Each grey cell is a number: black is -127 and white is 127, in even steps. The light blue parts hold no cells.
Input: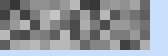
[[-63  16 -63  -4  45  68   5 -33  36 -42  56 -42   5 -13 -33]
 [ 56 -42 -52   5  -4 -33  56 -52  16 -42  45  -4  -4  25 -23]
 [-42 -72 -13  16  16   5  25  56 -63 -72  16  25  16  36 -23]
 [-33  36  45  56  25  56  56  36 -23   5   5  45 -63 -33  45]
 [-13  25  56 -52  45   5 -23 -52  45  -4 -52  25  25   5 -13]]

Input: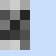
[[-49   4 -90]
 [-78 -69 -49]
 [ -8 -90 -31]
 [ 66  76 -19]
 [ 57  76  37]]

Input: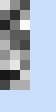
[[  54  -27  -58]
 [  92   15  -48]
 [   4  -36  -36]
 [  63  101   -8]
 [  15   72   25]
 [ -18  -80   34]
 [ -58   45   45]
 [-104  -92   81]
 [ -92   -8  121]]

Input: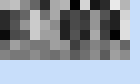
[[-116  -53  -44   75   31   31  -94  -44  -94   41  -65 -125   95]
 [ -85  -53  -26   75  -16   41  -74  -53  -74   21  -44  -94   84]
 [   3   -7   -7   12   -7  -16    3  -35  -16   12  -35   31   12]
 [ -26   31    3   -7   -7   31   21  -65  -26    3  -16   21  -26]
 [  53   64   12  -26  -85   41   53 -125   84 -106  -85  106   53]
 [ -85  -44   21   75   41   12  -94  -53  -65   21  -74  -94   95]]

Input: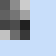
[[-61 -51 -95]
 [ 66 -19 -71]
 [-30 -10  33]
 [-41  12  76]]

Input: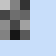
[[  67    2  -76]
 [   2 -105  -38]
 [ -58  -17  -26]
 [  13  -58   33]]

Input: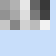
[[ 70   6  81  59 114]
 [ 18  40  93  -5 -62]
 [ 30  50 103 -27 -71]]
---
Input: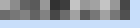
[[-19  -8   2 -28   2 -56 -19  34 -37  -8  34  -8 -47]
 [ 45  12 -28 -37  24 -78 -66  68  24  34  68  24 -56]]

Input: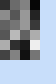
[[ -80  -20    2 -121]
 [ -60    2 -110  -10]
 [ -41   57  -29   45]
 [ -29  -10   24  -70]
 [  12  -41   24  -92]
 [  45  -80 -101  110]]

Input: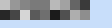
[[ -88  -57   86  -37  -16 -100  -47   46   14]
 [  66   23    5   -5   -5   57   34  -26  -69]]

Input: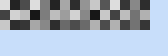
[[ -61   82   61 -104   -2   61   29   82    8 -104   72  -61   61  -12
    49]
 [  72  -82  -73   39    8  -82  -21  -51  -21   49  -51   49  -61  -12
   -73]
 [  93  -92  -51   93   -2  -92   39  -82   20   72  -41   93  -73    8
   -82]]

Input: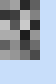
[[-75 -65  55   2]
 [-31  12 -65 -19]
 [ 12  34 -87 -31]
 [ 34  22  -8 -53]
 [ 44  44 -99  22]
 [ 65 -41  74 -87]]

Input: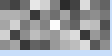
[[-40 -61 -16 103  81   2 -84 -61  92  -7 -28]
 [ 14  37 -72 -28 -40  25  49  61  92 -40  14]
 [ 37  81  -7  37   2 124   2 -28  71  61 -49]
 [ 49  49  37 -72  14 -16  37 -40   2  14  -7]
 [ 81 -61  14  61  37  25  71  92 -72  25 -16]]

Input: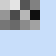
[[  -9  -21   11   34]
 [  22  -52   55 -112]
 [  78  100  -42    1]]

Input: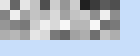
[[  3 110  34  67  55  89  34  67  77  13 110  13]
 [ 22   3  -6  77 110  89 119  55  55 119 -16  -6]
 [ 46  55  34 101  89  -6 -25  34  46 -16  67  46]
 [101 -25 101  67 -48  77  22  77 -95 -68 -36 -48]]

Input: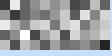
[[-68 106 -28  14  52  14  43 -56 -37  62 -28]
 [-28  14 126 -56  33  73 -47  85  33  52  85]
 [ 24 -68 -28   4 -16  24  73 -37  96   4  85]
 [ 62 -47  62  24 -37  33 -16  -7  14 -16 -91]
 [106  52   4  73  85  -7  73  96  -7  43  73]]
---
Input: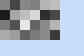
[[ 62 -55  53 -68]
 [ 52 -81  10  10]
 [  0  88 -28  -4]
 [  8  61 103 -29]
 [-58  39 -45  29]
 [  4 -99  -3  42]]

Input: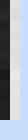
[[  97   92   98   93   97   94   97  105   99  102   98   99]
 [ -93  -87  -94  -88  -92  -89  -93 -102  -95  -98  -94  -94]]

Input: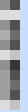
[[-46  95 -46 -18 -46  67 -74 -46 -18 -46  67]
 [ 16  92  16  46  16  92  16  31  31  31  92]]

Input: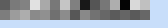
[[  64  -24]
 [  89  -37]
 [-123  -26]
 [  46  -36]
 [  -8  -24]
 [ -42  -13]
 [-103    9]
 [   0  -40]
 [  69   12]
 [  -7  -15]
 [  41   16]
 [  97   10]
 [   2   45]
 [  -5   28]
 [ -34   -2]]

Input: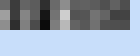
[[ -49  -60  -50]
 [ -30  -62  -48]
 [ -47  -27  -46]
 [ -35  -12  -14]
 [ -30  -42  -39]
 [ -32  -44  -28]
 [  13   78   56]
 [ -21  -12   -2]
 [ -80 -105 -116]
 [ -35  -33  -52]
 [ -27    5    0]
 [ -67  -67  -81]
 [ -21   31   14]]

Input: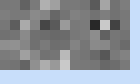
[[ -2  -7  -6 -12 -20   2  -6]
 [-13 -13 -61  -9 -10  -5 -18]
 [ 37  -1  73 -30   8 -40 -23]
 [-37 -13 -87  13  10 -21  -9]
 [-10  -3  -4  -3  -9 -10  -7]
 [ -6   1  -6  -7   3  -5  -6]
 [ -6 -11  26 -20 -15  57  73]
 [ 32 -24 -37 -22 -17 -10  25]
 [ 48   5 -57 -18  -5 -13  45]
 [ -5  10   4 -15 -15   8  16]
 [-29  -5  42  10   6  32 -27]
 [ -6  -6 -34 -11  17  -1 -12]
 [ -7  -1  -8 -14  15  -4  -9]]

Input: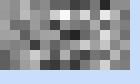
[[ 13 -17  -1 -14  36  -6  -2]
 [ 12  53  20  34   8  54   4]
 [-88 104 -28  93  68 -21  80]
 [ -8  -1  42  10  32 -11  26]
 [-48  86 -12 -23  74 -57  -7]
 [-64  25  -4 -91  29 -31 -71]
 [-27 120  17 -66   2  47 -27]
 [-29  78 -64  35 -27 -40 -70]
 [ 11  16  -3  34  13  38 -57]
 [ -2  28  27  16 -66  75  45]
 [ 52  58 -12 -31   7  36  29]
 [ 14  12 -16  35   1   5  -7]
 [ 26  24  39  33  10 -31 -32]]

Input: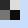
[[  92 -114]
 [ -86  -10]]
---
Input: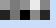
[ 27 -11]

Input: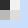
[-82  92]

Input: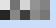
[99  7]

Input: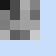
[-106  -52   33   73]

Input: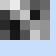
[ 75  12 -14  72]

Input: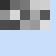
[-80  87  34]
